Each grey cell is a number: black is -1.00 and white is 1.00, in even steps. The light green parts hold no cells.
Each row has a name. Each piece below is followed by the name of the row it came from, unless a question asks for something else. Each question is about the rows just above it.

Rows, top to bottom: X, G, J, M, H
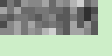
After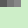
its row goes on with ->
[-0.30 -0.30 -0.07 -0.30 -0.63 -0.17]
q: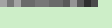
G
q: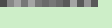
M
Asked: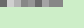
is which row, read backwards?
X
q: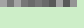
M
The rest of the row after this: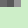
[-0.30 -0.63 -0.41]
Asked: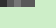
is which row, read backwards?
J

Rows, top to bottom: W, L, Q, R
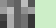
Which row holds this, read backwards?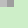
L
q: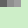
L
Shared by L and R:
[-0.23]
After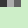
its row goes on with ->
[-0.11 -0.58]
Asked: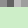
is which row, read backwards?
L
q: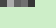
Q
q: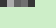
R

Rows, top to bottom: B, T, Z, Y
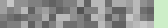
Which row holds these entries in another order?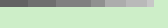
Z
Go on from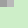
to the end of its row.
[0.13 0.00]
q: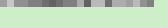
B
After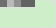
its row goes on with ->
[0.35 0.45 0.56 0.45]

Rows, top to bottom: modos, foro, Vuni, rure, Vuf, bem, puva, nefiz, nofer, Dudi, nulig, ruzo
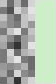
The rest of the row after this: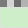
[0.53]
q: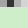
ruzo
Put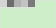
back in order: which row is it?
nefiz

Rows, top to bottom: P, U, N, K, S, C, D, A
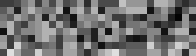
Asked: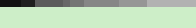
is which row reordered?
U
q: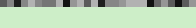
U
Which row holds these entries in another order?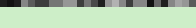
C
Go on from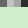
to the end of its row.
[0.40]
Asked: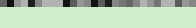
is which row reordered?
S
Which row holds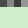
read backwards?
P
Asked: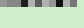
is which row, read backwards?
U

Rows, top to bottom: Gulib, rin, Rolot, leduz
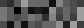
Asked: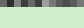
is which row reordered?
Rolot
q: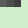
Gulib
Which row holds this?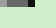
Gulib
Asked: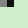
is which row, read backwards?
Gulib
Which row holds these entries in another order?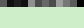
rin
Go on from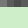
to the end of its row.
[-0.07 -0.19 -0.63  0.03 -0.51 -0.19 -0.51  0.24]
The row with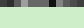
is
Gulib

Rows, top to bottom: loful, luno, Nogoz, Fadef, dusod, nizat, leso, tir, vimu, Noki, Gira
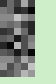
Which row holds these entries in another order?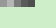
Gira
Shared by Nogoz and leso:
[0.08]

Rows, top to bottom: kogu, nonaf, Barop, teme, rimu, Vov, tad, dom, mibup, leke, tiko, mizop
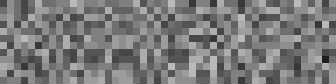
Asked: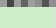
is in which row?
teme
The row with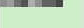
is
mibup

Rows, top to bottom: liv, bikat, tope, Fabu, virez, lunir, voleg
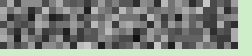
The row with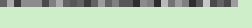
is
liv
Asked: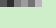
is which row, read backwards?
liv
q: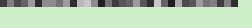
voleg

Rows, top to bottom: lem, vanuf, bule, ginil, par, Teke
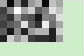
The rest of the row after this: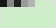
[ 0.41 -0.73  0.62]
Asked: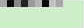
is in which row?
lem

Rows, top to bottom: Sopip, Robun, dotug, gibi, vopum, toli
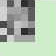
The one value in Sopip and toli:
[-0.28]
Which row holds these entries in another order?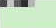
Sopip
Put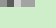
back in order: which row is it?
Robun
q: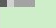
toli

